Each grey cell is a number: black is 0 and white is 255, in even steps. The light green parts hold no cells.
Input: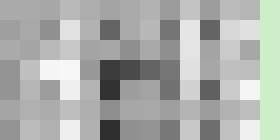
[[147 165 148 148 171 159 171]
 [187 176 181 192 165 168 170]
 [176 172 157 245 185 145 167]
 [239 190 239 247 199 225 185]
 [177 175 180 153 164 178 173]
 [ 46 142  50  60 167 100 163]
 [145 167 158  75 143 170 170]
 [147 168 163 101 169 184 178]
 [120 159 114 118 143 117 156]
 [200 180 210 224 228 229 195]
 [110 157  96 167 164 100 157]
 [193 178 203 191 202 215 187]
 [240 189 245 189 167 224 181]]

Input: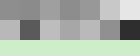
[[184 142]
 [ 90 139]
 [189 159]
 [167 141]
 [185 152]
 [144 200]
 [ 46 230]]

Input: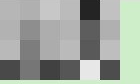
[[ 73 185 178 182]
 [118 125 142 176]
 [ 65 172 173 199]
 [ 86 186 180 187]
 [231  89  93  36]
 [ 77 190 176 193]]

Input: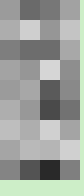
[[132 165 190 174 155 163 126 173 155]
 [ 83 185 174 152 167 150 109 207 106]
 [ 41 181 208  74  90 214 109 150 119]
 [127 208 164 114 137 142 168 196 162]]

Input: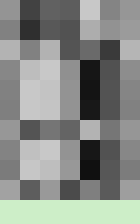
[[162 123 131 151 127 129 135 179 129 148]
 [ 93 198 192  84 199 200 189 129  47  66]
 [153 190 200 117 196 195 200 178  88  97]
 [ 75 152 147 100 147 147 144  84  82  93]
 [127  16  23 179  24  20  22 106 173 200]
 [ 90  87  82 118  82  83  81  58 146 132]
 [158 124 135 150 129 133 141 181 155 150]]

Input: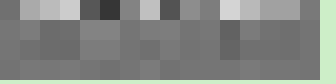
[[115 117 118 112]
 [120 112 124 170]
 [119 108 108 187]
 [121 107 110 204]
 [117 124 131  87]
 [113 124 131  54]
 [117 116 117 131]
 [123 112 124 192]
 [114 121 125  83]
 [117 115 116 141]
 [117 117 119 125]
 [117 101  98 212]
 [122 112 123 185]
 [118 112 114 161]
 [118 111 111 161]
 [116 116 116 121]]

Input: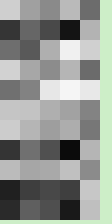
[[ 42  32 187  52 204 197 112 210 110  53 207]
 [ 95  62 166 112 181 195 130 167  89 102 160]
 [ 79  72 169  80 158 175 231 140 175  73 138]
 [ 25  63 192  11 173 162 245 181 240  20 186]
 [191 199 139 181 119 131 232 107 208 179 108]]
